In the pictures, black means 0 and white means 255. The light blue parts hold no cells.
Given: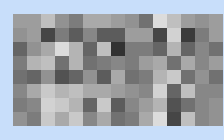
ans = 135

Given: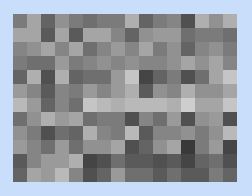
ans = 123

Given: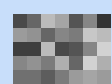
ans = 165

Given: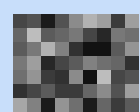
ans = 59

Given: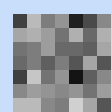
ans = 166
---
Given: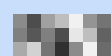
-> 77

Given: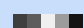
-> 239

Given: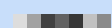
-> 98

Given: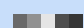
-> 229

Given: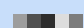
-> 45

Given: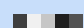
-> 198

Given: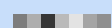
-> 186

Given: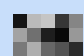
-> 30
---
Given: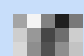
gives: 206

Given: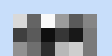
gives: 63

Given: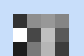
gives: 255

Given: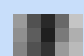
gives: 143

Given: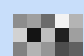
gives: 210

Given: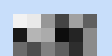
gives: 25

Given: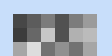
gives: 60
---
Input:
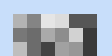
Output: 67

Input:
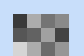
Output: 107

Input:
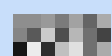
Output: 46

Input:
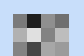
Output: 167

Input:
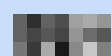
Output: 170

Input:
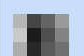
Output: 90

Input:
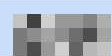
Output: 152

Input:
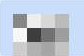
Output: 166

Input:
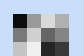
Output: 37
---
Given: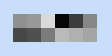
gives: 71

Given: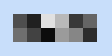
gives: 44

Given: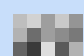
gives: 100

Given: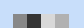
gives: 177

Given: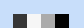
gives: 171

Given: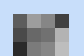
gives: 74

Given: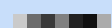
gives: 58
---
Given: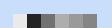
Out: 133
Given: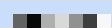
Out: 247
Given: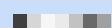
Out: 160
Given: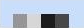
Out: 72
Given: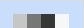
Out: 247
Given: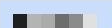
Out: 224
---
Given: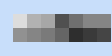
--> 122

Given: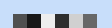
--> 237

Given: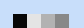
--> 178

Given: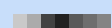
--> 66

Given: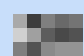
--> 138

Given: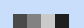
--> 202

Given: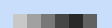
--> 120

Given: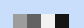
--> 241
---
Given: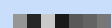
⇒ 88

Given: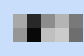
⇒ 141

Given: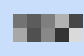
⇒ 127

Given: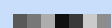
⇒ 57

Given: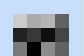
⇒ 171

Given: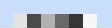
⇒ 105

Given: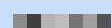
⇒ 117
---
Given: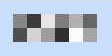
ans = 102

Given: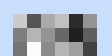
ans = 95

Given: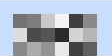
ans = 181

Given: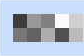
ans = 207

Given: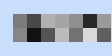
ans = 154

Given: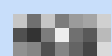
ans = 186
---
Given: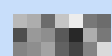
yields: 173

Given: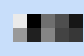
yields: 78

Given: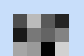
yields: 100

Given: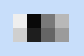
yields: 121

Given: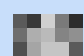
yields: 132

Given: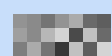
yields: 193

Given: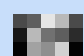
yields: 94

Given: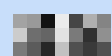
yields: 48

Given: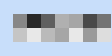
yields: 73

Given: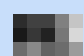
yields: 119
